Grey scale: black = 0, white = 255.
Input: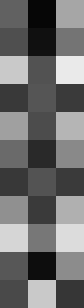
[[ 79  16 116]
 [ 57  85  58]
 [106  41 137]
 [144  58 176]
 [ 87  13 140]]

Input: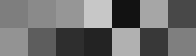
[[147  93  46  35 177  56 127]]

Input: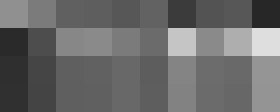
[[ 42  77 135 138 123 107 197 138 174 222]
 [ 48  68  95  96 104  94 130 107 103 148]]

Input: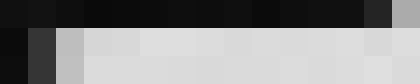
[[ 11  53 190 214 216 222 222 220 217 219 218 219 221 216 221]]

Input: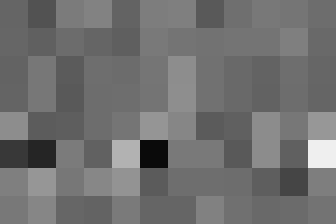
[[102  96 108 101  95 121 116 114 116 116 127 105]
 [100 119  89 109 110 116 142 113 105  98 109 101]
 [ 56  37 123  97 178  10 121 121  89 140  96 239]
 [120 134 102  99 122 101 101 129 112 105 107 115]]

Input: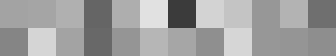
[[133 213 163 104 149 182 166 143 214 151 149 142]]

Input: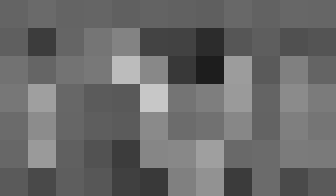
[[ 95  60 101 117 131  67  66  44  86  94  80  84]
 [119 159 103  91  89 199 116 126 154 100 139 123]
 [103 154  96  82  60 134 136 159 105 107 123 122]]

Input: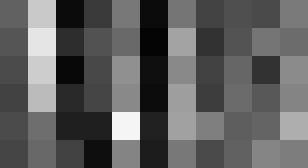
[[ 85 229  45  82 105   4 163  50  83 117 108]
 [ 66 187  41  69 137  12 158  61 107  88 132]
 [ 69 104  66  14 132  28 120  74  97 133 125]]
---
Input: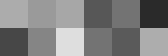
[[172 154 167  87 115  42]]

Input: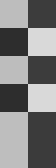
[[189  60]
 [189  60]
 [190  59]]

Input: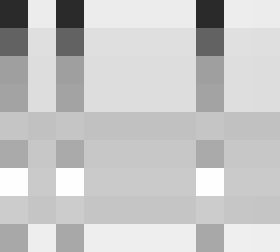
[[ 42 236  42 236 236 236 236  42 237 236]
 [159 221 159 221 221 221 221 159 222 221]
 [197 193 197 193 193 193 193 197 193 193]
 [254 202 254 202 202 202 202 254 202 202]
 [168 238 168 238 238 238 238 168 239 238]]

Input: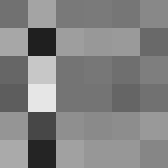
[[113 164 121 122 118 136]
 [102 199 116 119 111 126]
 [149  71 143 138 141 153]]

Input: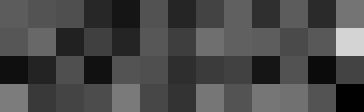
[[ 92  83  79  39  21  82  37  67  96  47  92  42 116]
 [ 15  35  79  17  83  79  46  59  65  21  82  11  67]]

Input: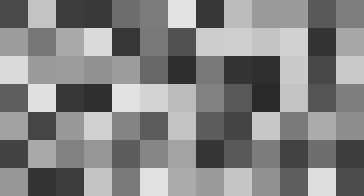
[[ 74 195  60  56 110 124 227  55 188 154 155  88 127]
 [218 155 156 145 156 103  45 120  52  47 202  71 201]
 [162  69 153 208 132  92 196  93  68 200 123 172 142]
 [151  51  60 196 122 225 172 155 197 144  95 221  75]]
